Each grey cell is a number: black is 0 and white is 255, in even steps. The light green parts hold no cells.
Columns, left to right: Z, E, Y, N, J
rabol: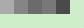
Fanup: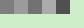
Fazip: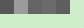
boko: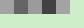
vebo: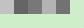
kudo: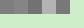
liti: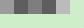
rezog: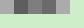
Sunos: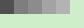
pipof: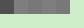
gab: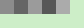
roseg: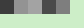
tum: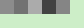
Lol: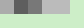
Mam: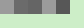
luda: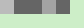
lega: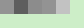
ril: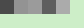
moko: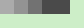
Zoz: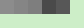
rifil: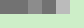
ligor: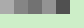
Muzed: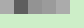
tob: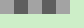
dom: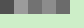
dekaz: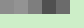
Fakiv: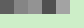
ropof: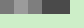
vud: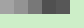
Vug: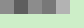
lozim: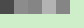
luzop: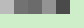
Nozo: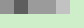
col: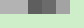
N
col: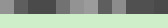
N
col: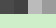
N
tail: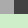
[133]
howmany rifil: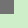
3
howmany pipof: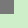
2
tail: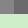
[120  74]

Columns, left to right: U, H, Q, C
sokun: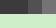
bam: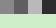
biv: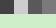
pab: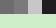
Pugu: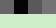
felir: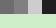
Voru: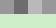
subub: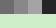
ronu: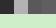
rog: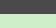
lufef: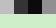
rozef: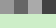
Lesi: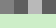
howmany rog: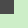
4
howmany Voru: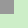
2
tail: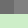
[205  31]
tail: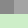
[37]
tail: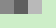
[45]
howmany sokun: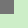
1

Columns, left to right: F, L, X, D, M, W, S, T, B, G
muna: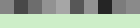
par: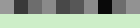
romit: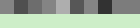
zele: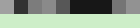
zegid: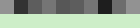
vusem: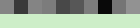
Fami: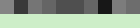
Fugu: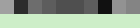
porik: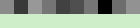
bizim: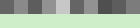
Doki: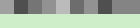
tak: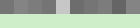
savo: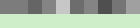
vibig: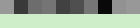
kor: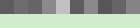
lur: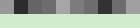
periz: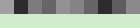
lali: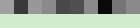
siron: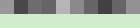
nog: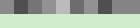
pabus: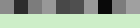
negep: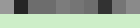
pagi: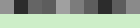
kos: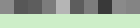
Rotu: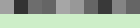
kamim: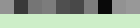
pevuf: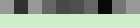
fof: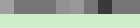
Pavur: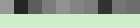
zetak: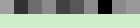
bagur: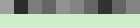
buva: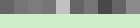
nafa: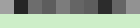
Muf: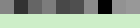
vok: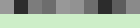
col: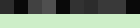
T
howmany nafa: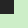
1
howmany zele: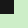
3
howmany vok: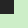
0
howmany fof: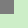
0
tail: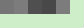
[  9 146 152]
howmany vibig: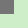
2

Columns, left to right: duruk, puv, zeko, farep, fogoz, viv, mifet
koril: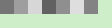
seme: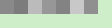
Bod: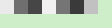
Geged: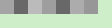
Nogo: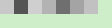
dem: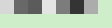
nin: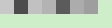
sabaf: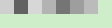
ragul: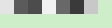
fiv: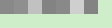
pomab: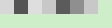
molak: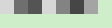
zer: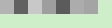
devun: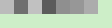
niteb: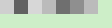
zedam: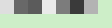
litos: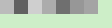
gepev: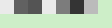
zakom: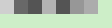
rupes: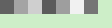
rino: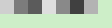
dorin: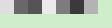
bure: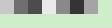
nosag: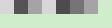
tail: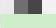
[117  58 193]
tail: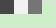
[ 58 193]
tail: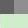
[222 131]
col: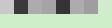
viv

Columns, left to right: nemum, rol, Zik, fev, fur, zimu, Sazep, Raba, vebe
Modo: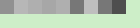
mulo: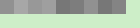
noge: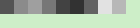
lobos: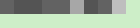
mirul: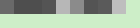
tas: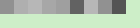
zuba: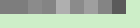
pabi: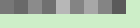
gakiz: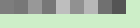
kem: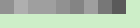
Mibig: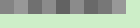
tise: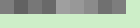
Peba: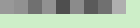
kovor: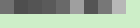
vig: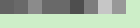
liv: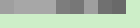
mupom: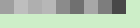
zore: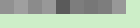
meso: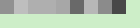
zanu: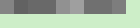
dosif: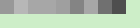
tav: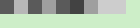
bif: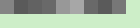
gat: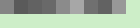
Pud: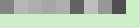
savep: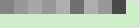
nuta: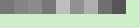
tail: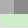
[159 132  90]
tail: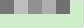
[84]
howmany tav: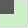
3

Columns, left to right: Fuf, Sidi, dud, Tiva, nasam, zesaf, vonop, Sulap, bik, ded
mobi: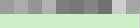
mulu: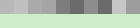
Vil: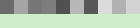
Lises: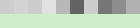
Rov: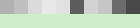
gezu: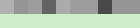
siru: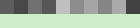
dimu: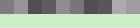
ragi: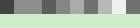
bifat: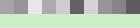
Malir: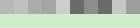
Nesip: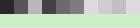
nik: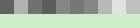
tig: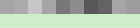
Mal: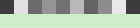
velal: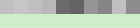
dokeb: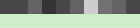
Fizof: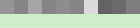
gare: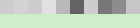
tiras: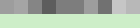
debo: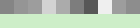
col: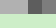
Fuf
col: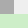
bik
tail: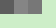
[133 184 225 192]
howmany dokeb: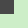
4
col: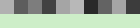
Fuf

